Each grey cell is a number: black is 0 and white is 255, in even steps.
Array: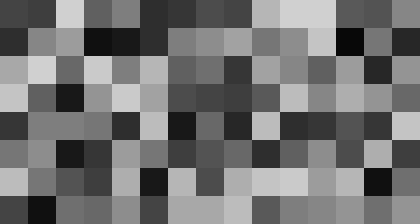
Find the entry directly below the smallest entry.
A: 156
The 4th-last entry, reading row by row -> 134
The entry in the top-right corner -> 134
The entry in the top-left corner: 68
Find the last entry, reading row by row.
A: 148
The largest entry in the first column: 196
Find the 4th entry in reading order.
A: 96
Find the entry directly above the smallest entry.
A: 89
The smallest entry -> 8
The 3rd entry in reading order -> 208
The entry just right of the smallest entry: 118
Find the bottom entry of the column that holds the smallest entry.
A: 148
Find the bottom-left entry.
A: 68
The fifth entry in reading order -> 126
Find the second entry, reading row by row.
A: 62

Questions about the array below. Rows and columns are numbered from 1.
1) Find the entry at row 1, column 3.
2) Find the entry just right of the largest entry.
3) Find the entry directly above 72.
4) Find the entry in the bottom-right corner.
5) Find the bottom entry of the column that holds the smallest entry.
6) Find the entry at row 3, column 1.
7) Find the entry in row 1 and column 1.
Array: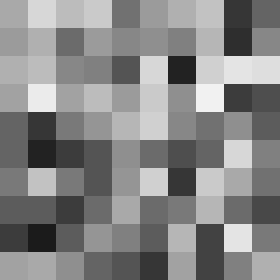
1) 188
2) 60
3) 113
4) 176
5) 169
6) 176
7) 169

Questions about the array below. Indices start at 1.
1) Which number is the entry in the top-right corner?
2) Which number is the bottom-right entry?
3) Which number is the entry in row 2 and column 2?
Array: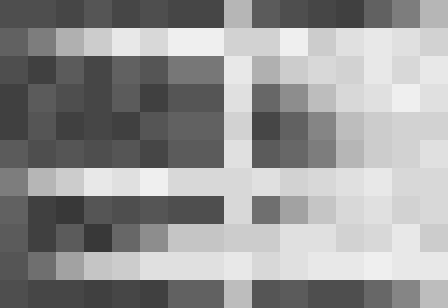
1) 182
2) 189
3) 125

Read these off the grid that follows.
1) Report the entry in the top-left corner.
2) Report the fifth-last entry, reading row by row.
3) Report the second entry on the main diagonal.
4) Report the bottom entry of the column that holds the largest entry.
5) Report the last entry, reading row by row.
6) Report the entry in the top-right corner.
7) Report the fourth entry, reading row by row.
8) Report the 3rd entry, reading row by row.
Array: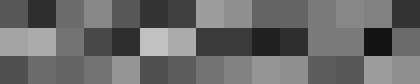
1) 87
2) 143
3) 171
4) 80
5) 143
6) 52
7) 135
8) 108

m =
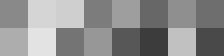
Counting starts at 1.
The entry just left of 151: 116
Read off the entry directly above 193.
143
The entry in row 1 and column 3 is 207
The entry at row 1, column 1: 137
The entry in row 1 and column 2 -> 213

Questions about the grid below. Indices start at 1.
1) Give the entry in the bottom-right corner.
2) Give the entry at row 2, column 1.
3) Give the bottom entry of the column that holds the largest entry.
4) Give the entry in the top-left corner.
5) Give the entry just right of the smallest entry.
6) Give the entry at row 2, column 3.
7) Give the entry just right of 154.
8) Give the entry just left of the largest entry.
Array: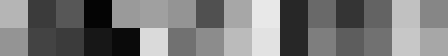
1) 167
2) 148
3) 226
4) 181
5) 154
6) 59
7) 160
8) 167
